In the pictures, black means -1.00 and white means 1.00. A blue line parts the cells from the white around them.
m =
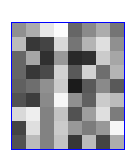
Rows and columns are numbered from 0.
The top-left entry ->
0.13
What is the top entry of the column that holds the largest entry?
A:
0.98
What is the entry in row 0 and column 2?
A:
0.81
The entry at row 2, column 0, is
-0.20
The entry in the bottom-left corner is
-0.36
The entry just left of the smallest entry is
0.59
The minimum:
-0.79
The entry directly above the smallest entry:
-0.30
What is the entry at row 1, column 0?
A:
0.47
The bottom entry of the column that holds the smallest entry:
-0.57
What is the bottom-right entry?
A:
0.35
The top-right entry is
-0.08
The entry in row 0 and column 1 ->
0.35
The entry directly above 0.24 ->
-0.25
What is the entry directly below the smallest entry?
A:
0.13
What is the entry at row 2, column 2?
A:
-0.62
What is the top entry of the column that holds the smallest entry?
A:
-0.20

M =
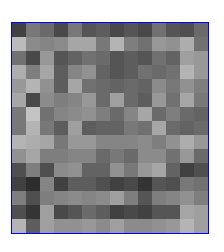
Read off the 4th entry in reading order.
-0.43
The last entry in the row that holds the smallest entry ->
-0.11
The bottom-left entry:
0.41
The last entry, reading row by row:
0.25
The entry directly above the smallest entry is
-0.01
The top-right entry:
-0.17
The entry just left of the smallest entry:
-0.49
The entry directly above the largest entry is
-0.43
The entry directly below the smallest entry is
-0.38
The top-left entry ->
-0.49
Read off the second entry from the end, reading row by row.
0.41
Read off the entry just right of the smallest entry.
0.04
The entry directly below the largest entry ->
0.41
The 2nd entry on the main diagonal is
0.09
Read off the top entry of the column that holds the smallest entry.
-0.06
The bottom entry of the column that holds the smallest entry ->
-0.27
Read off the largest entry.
0.53
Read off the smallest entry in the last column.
-0.38
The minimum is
-0.65
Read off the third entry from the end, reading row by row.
0.19
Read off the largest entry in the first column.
0.47

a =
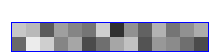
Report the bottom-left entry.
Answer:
-0.18
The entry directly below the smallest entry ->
0.30
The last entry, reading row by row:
-0.41
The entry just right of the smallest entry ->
0.14
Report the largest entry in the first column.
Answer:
0.56
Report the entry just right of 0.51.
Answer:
-0.35
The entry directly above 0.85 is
0.45
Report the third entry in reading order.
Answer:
-0.29

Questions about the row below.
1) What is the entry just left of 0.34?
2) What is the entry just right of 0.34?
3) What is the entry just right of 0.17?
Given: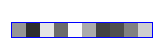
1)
0.96
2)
-0.49
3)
-0.65

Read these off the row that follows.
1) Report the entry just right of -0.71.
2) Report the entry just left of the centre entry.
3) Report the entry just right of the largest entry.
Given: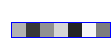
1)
0.93
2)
0.14
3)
-0.02

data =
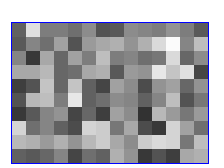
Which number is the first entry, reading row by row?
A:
-0.24
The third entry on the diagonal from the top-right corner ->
0.71
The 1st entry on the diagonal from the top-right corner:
-0.30
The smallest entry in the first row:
-0.35
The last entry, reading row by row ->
0.38
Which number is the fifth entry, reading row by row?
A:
-0.13
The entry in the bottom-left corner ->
-0.24
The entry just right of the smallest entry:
0.44
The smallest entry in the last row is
-0.56
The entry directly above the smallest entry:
-0.24
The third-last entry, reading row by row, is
-0.51
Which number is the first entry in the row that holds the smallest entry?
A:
-0.56
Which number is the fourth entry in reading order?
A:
-0.02
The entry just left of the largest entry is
0.71
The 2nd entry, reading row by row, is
0.76
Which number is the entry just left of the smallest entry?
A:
0.10
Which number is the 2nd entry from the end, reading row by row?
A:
0.32
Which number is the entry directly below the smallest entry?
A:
-0.40
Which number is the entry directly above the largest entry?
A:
0.15
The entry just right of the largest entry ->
0.04

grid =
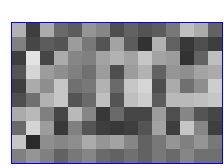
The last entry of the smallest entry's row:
-0.06
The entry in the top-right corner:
-0.23
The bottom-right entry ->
-0.12
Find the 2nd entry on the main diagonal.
-0.45
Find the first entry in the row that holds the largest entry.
-0.51
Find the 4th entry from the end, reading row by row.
-0.17
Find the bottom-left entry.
0.00
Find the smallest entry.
-0.67
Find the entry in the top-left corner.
0.40
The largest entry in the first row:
0.50
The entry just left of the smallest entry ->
0.55
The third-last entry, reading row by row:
0.05
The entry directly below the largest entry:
0.67
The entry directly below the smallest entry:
0.17
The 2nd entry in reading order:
-0.51
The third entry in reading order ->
0.34
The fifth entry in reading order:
-0.28
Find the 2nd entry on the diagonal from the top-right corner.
-0.39
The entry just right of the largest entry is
-0.45
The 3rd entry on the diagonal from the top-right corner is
-0.61
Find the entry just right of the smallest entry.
0.11
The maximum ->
0.78
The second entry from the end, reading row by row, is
-0.12

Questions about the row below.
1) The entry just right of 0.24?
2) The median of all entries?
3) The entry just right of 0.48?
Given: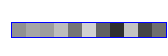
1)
0.48
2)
0.14
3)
-0.08

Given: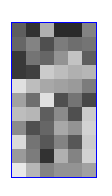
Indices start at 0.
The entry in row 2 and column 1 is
-0.09
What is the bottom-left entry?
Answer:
0.82
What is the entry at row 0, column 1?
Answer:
-0.61
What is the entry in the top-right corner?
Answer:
0.03
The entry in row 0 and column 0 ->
-0.26
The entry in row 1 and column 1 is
0.03
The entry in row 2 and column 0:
-0.56
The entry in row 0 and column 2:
0.38
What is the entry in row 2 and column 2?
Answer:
-0.20
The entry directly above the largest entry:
0.21
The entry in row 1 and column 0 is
-0.20
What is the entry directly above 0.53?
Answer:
-0.14

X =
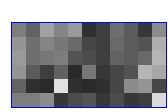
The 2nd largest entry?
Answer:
0.71
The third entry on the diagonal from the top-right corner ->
-0.29
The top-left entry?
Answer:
-0.02
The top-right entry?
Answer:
0.10
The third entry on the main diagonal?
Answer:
-0.07
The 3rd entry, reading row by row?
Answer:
0.26
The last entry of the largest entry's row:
-0.45
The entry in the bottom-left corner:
-0.02
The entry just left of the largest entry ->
-0.67
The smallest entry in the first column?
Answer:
-0.23
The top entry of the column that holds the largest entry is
0.04
